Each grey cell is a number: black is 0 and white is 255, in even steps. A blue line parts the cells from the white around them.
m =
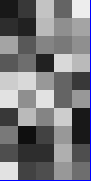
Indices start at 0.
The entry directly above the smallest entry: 186
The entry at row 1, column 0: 45
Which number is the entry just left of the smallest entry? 121
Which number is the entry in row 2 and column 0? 164
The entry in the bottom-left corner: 226
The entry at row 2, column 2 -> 132
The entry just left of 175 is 45
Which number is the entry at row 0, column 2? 195
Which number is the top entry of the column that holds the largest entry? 237
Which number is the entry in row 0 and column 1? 56
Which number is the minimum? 15
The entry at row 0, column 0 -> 24

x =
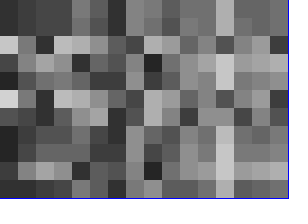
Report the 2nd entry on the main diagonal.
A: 61
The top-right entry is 112
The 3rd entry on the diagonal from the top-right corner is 131
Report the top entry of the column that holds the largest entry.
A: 49
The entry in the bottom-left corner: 49
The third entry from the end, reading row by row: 92
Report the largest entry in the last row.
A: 175
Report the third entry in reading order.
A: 70
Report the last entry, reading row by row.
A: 112
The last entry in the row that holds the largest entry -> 61
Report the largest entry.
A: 210
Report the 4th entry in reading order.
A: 70
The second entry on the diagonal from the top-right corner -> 101
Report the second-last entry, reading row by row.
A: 101
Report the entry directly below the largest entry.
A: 82
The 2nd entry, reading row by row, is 61
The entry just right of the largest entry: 121
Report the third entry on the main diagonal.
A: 49
